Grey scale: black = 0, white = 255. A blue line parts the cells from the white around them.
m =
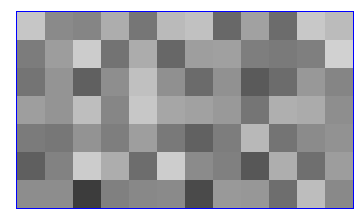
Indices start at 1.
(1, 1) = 198
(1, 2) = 138
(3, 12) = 133
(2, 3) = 204
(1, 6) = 186
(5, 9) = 184
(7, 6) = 138
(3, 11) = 152
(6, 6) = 205
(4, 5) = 199
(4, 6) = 166
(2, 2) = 157
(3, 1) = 116
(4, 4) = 134
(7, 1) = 141
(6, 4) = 173
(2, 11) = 127
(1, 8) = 104
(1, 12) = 187
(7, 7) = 74
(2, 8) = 160
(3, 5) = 192
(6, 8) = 128
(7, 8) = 153

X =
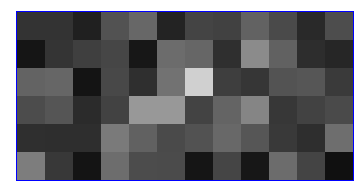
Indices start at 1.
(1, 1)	51
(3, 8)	62
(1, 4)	82
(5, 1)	47
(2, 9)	139
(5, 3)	46
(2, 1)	21
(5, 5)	97
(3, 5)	47
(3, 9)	54
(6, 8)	69
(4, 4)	66
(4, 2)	85
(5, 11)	46
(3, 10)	83
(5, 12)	110
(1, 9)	98
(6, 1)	125
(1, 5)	103
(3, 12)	58
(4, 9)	133
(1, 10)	74
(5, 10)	57
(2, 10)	97

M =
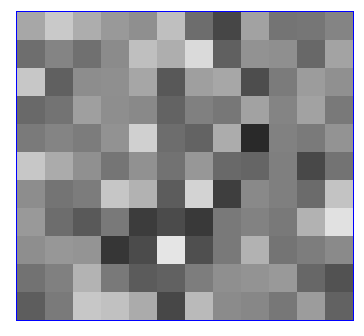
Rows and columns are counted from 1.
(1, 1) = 167
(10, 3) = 179
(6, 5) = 145
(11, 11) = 156
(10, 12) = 82
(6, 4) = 117
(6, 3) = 144
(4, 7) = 128
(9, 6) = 229
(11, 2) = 122
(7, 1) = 141
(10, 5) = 91
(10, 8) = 143
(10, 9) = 147
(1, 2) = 201
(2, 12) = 163
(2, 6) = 174
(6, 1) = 199
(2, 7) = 218
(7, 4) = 198
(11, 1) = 93
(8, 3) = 89
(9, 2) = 151
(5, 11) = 122
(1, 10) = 116
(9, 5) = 75
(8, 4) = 121
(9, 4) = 54
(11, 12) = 98
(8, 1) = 153
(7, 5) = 178
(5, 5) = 208
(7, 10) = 127
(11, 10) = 119
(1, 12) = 132
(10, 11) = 103

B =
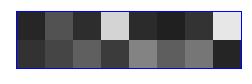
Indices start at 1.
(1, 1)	38
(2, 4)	59
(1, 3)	45
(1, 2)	82
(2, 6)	94
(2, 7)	118

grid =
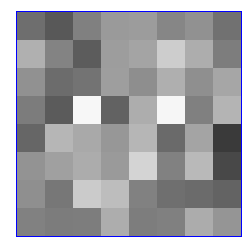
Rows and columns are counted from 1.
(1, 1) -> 110
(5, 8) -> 58
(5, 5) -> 182
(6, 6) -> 129
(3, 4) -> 158
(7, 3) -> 203
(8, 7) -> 172
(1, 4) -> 154
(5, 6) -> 106
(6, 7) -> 185
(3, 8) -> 166
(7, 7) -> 107
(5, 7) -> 164
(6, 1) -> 147
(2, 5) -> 164
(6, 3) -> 172
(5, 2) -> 182
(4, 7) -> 128

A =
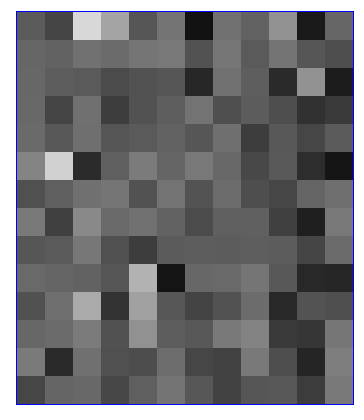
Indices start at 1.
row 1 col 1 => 91
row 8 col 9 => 96
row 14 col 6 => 116
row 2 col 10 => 116
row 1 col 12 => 102
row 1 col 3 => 216
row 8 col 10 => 64
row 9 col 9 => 94
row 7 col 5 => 82
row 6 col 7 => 120
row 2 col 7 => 82
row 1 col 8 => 113
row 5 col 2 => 88
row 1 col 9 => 98
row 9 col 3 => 119
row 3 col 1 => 103
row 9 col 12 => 107
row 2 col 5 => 117
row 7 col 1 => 80
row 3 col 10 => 42
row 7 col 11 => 100
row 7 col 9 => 78
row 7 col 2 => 95
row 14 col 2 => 101
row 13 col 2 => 42
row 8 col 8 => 95
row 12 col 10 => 58
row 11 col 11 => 83
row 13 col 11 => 37
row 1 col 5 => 86
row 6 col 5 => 123
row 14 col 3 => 104
